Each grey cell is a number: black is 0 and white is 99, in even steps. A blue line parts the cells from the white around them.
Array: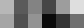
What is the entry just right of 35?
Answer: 51
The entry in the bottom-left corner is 64
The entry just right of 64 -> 31
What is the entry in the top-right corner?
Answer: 86

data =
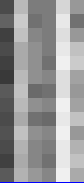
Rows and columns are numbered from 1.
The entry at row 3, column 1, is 25
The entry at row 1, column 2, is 72
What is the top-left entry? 29
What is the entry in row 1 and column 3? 48
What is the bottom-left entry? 35
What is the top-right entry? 59
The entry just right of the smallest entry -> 72
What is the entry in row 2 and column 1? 38
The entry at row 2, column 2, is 79
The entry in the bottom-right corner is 66
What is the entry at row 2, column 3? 44

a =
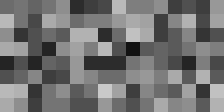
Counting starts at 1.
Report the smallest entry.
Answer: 7
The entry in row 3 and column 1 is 55
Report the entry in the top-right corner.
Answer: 59
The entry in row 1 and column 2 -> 45
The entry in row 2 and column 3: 28
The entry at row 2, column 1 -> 72
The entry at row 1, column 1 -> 42
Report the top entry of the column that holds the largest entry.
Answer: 28
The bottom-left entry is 66
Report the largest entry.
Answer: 78
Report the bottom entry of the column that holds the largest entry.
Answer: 59
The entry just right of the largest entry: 63
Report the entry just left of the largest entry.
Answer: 45
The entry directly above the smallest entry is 75
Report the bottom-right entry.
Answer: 69
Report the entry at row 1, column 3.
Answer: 39
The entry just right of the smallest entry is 35
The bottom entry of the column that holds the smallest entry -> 31
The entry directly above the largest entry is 42
